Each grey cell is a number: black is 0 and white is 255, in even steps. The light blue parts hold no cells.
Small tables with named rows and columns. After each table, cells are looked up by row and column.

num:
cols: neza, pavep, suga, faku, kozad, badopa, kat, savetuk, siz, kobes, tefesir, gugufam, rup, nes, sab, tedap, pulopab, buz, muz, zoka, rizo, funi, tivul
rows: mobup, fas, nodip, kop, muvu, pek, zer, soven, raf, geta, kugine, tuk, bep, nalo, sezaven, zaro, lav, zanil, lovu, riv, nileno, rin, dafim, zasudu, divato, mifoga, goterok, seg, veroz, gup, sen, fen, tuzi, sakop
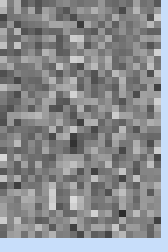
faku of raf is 171
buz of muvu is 144
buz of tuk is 178
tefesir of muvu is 123
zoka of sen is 186
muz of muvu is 116
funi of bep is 159
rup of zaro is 95
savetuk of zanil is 133
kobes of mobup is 138
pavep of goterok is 114
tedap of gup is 121
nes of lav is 121
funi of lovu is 124
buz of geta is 95
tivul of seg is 151
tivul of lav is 152

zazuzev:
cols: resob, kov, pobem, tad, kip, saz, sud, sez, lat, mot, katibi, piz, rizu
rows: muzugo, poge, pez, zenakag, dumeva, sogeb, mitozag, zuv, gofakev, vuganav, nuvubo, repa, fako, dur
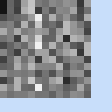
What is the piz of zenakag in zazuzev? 120
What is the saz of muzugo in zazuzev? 123
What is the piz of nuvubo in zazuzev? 147
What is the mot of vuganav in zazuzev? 80
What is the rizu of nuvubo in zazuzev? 77
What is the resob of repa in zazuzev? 64
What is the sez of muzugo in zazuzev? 137
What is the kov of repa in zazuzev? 101
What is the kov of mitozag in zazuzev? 99
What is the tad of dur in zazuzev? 123
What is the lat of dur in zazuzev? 129
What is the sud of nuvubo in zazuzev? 115
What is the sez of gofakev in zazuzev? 178
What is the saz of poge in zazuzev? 59
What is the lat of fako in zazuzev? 124
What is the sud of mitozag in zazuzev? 112
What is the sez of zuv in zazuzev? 82
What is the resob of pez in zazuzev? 75

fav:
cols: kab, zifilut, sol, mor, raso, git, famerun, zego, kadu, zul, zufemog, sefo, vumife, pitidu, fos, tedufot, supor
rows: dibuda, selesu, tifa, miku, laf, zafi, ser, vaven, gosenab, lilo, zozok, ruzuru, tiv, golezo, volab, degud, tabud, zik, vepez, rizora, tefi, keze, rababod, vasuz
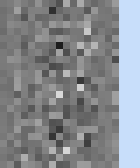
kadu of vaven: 162
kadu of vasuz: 91
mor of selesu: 106
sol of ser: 121
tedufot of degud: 111
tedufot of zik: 127
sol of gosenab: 141
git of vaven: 132
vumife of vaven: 172
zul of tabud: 82
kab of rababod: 118
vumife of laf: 200
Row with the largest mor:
rababod

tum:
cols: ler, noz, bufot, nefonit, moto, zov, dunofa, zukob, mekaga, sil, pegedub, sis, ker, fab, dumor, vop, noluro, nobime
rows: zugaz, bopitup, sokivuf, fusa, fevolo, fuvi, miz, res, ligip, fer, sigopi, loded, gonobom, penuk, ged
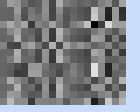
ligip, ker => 76
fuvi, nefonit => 100
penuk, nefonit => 110
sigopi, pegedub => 129
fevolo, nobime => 131
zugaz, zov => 94
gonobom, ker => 69
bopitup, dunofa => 144
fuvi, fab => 160
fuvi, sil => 111
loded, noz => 170
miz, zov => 119
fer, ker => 83
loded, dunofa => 137
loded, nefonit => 117
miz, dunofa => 76

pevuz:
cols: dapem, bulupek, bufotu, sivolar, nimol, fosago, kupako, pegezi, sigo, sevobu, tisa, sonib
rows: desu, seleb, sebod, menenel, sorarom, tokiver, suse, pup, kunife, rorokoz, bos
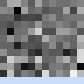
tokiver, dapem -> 106
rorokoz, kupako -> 80
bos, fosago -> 60
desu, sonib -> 131
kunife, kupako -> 102
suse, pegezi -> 138
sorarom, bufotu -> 110
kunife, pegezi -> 106
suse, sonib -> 164
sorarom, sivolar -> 115
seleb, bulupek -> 129
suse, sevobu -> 131

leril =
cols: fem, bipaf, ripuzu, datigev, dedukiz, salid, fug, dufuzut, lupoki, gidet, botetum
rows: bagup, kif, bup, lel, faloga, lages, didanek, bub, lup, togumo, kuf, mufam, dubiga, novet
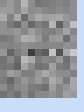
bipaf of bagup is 153
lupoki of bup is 168
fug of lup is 136
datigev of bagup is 181
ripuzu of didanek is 135
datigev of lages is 176
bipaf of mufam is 103
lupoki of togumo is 125
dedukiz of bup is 149
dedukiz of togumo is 138
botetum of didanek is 140
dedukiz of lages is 170
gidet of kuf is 140
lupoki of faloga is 139
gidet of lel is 142
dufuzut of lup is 131
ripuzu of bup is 170

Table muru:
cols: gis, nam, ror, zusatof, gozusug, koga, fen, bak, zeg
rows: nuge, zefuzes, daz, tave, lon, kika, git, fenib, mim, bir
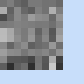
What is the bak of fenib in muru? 116
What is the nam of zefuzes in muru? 98
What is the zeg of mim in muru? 66
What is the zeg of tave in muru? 133
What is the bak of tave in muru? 112
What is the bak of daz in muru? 105
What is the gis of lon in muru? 186
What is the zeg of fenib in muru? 145
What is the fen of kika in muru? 135
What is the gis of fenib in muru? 158
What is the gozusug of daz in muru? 156
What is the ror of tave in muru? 130
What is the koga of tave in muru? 121
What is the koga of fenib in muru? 126
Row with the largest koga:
daz

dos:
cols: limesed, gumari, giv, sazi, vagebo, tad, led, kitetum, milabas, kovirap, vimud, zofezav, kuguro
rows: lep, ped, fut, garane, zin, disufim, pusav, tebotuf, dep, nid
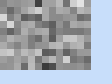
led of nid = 59
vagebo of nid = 187
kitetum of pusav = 179
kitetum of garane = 95
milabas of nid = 146
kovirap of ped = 165

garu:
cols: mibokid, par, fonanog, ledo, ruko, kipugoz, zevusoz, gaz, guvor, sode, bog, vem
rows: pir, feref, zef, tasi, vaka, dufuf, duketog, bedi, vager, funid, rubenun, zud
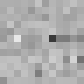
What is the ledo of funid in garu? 188
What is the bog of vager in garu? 211
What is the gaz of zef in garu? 181
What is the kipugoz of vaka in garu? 178
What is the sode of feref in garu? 192
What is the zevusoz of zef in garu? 151
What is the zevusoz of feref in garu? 179
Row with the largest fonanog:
dufuf

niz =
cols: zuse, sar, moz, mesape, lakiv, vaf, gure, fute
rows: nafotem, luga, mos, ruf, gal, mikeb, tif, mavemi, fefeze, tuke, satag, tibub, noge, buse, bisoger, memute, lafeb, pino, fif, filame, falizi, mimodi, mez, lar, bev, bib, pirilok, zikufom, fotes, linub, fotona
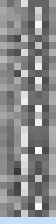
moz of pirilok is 67
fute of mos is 140
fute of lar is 170
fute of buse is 166
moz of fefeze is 137
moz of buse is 150
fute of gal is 127
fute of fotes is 131
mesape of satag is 218
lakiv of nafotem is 100
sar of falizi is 104

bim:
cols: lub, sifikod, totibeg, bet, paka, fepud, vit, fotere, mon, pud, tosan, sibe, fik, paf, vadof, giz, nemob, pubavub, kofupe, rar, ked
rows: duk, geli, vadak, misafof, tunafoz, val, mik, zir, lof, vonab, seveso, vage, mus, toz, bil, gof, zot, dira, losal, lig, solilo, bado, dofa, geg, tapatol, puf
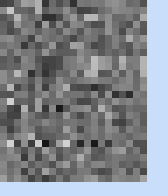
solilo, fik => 119
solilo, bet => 144
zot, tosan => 102
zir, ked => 94
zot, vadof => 104
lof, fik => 124
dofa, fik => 118
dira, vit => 133
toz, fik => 97
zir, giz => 107
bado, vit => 155
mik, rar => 133
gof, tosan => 129
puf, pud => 88
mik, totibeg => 116
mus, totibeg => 72
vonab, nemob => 104
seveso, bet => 134
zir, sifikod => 100
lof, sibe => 148
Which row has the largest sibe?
dofa

